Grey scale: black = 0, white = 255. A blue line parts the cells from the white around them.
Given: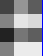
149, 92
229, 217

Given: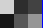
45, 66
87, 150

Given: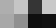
197, 53
144, 14

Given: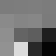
125, 126
133, 135

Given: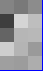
121, 140
213, 190

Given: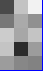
195, 242
170, 144

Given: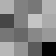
129, 119
129, 197
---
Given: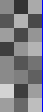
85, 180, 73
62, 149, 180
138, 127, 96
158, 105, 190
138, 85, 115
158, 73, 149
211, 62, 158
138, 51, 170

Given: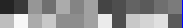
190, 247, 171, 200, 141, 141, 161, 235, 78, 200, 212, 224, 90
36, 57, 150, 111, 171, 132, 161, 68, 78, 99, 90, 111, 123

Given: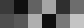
78, 88, 175, 15, 121, 196
58, 15, 98, 165, 47, 109

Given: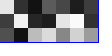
61, 241, 38, 29, 230, 250, 49
230, 49, 18, 91, 71, 29, 61
80, 18, 188, 219, 135, 210, 156

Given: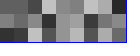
128, 106, 137, 50, 148, 160, 60, 118, 137
96, 96, 72, 193, 137, 128, 193, 172, 40
50, 60, 193, 84, 148, 184, 84, 172, 106

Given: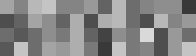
88, 196, 109, 164, 153, 174, 121, 57, 196, 121, 132, 78, 153, 196
164, 132, 184, 196, 132, 132, 153, 99, 184, 109, 132, 142, 142, 57
78, 99, 164, 142, 99, 174, 78, 174, 184, 109, 78, 184, 132, 153
109, 88, 109, 142, 121, 174, 99, 67, 142, 121, 217, 78, 153, 109

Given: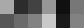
86, 107, 130, 201, 26, 130
169, 44, 66, 151, 16, 119

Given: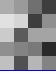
225, 213, 62, 143
173, 154, 112, 62
143, 131, 121, 41
203, 91, 164, 164
192, 81, 182, 131

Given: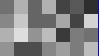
177, 222, 147, 188, 58, 124, 113
135, 200, 101, 101, 167, 67, 211
113, 177, 101, 177, 67, 89, 46
147, 77, 77, 135, 158, 124, 188
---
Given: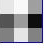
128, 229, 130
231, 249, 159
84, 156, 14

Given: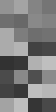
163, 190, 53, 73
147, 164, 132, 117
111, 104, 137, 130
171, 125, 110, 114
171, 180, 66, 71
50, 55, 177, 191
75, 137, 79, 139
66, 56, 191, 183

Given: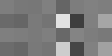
108, 103, 121, 117, 205, 70, 129, 161
126, 120, 119, 128, 101, 125, 129, 126
106, 102, 122, 116, 226, 62, 128, 166
127, 125, 122, 127, 104, 132, 125, 121

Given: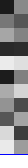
234, 156
27, 137
119, 86
166, 131
41, 44
235, 223
28, 128
171, 212
147, 75
86, 164
217, 61

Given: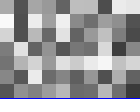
85, 145, 129, 156, 184, 107, 110, 185, 110, 58
170, 82, 166, 153, 99, 190, 189, 77, 235, 230
249, 79, 237, 159, 239, 138, 111, 158, 143, 82
212, 80, 185, 103, 226, 99, 153, 192, 126, 74
124, 225, 99, 147, 86, 119, 112, 217, 62, 135
115, 180, 211, 153, 224, 203, 234, 246, 193, 213
135, 88, 235, 108, 133, 95, 150, 80, 175, 98

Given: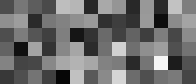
56, 79, 116, 64, 6, 193, 89, 138, 213, 108, 79, 113, 122, 69
77, 119, 93, 74, 190, 182, 39, 169, 149, 40, 152, 41, 194, 126
143, 157, 42, 120, 130, 143, 153, 48, 62, 49, 154, 13, 139, 164
78, 125, 85, 64, 127, 21, 51, 106, 65, 99, 62, 126, 71, 140
99, 16, 164, 51, 135, 166, 43, 112, 209, 111, 143, 158, 80, 115
131, 68, 71, 136, 168, 179, 167, 130, 124, 41, 117, 245, 28, 82
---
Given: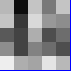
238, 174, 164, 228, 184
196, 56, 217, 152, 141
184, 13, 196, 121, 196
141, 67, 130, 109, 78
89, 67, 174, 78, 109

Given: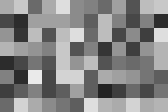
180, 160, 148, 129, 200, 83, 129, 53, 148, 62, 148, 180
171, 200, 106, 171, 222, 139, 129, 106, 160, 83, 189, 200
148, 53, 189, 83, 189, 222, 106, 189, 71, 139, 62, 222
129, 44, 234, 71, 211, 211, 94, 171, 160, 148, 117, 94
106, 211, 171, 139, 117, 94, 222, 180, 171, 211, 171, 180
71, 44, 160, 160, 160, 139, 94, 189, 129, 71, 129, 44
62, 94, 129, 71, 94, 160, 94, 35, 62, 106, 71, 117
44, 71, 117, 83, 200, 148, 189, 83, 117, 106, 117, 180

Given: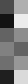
129, 99
111, 151
99, 141
76, 175
31, 218
19, 236

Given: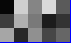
166, 39, 144, 70, 102
61, 175, 121, 28, 51
6, 207, 133, 217, 90

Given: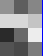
216, 216, 196
146, 94, 134
83, 73, 124
42, 105, 237

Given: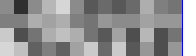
214, 192, 97, 127, 97, 162, 202, 106, 202, 88, 151, 78, 151
202, 78, 116, 174, 192, 174, 116, 88, 162, 78, 183, 78, 116
139, 47, 139, 183, 214, 139, 88, 106, 88, 106, 174, 127, 116
127, 127, 174, 162, 174, 127, 116, 151, 139, 139, 162, 151, 151

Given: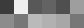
140, 119, 186, 177, 167, 119
59, 239, 88, 99, 79, 158

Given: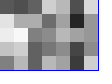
237, 248, 128, 140, 184, 162, 151
227, 173, 173, 109, 162, 36, 151
195, 207, 97, 119, 140, 69, 140
128, 184, 97, 184, 162, 59, 207
88, 79, 97, 207, 184, 79, 217

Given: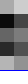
181, 146
170, 205
101, 124
41, 81
11, 69
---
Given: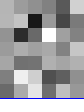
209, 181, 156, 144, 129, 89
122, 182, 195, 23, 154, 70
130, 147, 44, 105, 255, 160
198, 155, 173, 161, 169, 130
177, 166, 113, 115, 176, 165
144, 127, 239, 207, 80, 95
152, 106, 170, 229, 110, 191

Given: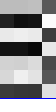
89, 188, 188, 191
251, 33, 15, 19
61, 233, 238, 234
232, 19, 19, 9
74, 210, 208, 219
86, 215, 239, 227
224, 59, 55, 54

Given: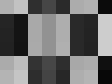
11, 177, 194, 47, 70, 42, 172, 177
205, 37, 20, 169, 146, 174, 41, 36
205, 35, 20, 169, 146, 174, 41, 35
205, 34, 19, 170, 146, 176, 41, 34
16, 171, 189, 51, 71, 46, 168, 172
8, 180, 197, 45, 68, 39, 174, 180

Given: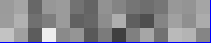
165, 155, 165, 103, 151, 155, 114, 100, 146, 132, 117, 110, 118, 152, 148
172, 156, 177, 112, 126, 155, 97, 103, 141, 174, 95, 79, 133, 161, 143
133, 195, 160, 92, 237, 138, 149, 89, 123, 63, 128, 166, 113, 186, 180

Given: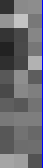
141, 49, 138
120, 149, 196
134, 52, 72
119, 34, 74
178, 47, 70
93, 88, 143
127, 73, 136
115, 95, 88
126, 121, 126
104, 87, 114
110, 88, 109
82, 165, 159

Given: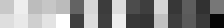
119, 200, 238, 188, 198, 187, 99, 214, 60, 220, 76, 62, 213, 55, 93, 49
7, 222, 233, 207, 227, 255, 63, 220, 63, 237, 56, 52, 193, 62, 90, 57
